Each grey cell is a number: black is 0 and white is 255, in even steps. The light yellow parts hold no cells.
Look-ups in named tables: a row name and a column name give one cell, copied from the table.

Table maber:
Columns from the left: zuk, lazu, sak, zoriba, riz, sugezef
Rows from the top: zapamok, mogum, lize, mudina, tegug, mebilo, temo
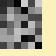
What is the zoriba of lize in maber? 142
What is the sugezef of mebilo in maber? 157
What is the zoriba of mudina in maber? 27
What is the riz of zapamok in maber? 72
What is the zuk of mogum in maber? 47
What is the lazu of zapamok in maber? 50
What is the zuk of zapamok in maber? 39
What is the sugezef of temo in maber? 3
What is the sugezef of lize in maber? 71
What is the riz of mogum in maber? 136
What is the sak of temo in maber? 54
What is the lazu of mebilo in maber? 162
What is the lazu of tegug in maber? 119

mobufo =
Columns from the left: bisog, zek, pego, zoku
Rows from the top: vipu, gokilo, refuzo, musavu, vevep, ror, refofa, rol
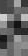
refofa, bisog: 46
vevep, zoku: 41
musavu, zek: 63
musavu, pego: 20
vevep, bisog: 108
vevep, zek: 101
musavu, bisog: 151
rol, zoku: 109
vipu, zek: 83
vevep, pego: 46
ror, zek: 82
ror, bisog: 23
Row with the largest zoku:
refuzo

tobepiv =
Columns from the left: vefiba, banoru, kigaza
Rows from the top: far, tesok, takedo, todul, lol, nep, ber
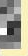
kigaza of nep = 94
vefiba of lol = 254
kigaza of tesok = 192
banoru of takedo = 174
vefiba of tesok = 71
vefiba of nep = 105
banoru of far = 105
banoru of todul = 58
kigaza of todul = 58
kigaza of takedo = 127

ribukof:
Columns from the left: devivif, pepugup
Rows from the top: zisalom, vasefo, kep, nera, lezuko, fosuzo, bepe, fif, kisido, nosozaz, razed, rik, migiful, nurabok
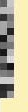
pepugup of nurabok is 148
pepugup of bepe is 120
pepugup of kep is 116
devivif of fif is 24
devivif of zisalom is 99
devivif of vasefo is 185
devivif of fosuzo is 24
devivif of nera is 168
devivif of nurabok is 49
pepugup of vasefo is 187
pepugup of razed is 115
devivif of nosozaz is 65
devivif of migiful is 39
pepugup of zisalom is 200
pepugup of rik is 204
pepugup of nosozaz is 23
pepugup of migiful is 52

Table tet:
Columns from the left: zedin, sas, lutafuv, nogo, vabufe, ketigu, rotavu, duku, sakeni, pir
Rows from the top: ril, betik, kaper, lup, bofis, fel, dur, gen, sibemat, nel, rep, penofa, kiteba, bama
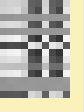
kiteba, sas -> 148
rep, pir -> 242
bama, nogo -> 82
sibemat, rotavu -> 224
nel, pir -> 191
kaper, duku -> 151
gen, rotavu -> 241
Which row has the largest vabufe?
dur

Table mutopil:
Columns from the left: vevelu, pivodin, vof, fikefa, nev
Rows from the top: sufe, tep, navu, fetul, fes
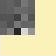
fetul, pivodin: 80
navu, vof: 65
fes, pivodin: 127
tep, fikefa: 105
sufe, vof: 88
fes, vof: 37
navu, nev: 85
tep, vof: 107
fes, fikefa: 214
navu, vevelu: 83
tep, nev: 97
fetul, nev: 102
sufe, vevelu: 94
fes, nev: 148
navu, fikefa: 121

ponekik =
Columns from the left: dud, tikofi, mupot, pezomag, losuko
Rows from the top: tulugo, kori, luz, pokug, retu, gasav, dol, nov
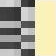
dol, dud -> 69
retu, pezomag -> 209
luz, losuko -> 196
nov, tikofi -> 202
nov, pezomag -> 71
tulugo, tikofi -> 213
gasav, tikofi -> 165
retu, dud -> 65
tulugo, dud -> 208
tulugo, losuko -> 47
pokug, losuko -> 79
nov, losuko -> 61
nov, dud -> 201
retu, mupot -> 55

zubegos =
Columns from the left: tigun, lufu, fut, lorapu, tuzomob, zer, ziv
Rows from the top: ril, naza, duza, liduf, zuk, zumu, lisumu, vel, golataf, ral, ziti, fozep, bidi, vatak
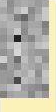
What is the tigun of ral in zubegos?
132
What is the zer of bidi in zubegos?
139
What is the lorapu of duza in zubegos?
102
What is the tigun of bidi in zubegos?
169
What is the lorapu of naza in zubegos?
204
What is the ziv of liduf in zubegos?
129
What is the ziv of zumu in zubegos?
184
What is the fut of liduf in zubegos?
179
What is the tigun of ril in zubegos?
186
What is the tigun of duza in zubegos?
184
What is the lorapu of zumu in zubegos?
151
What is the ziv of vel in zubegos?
152
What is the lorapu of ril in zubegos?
173
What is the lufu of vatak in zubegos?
162
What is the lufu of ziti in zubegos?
153
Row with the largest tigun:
golataf

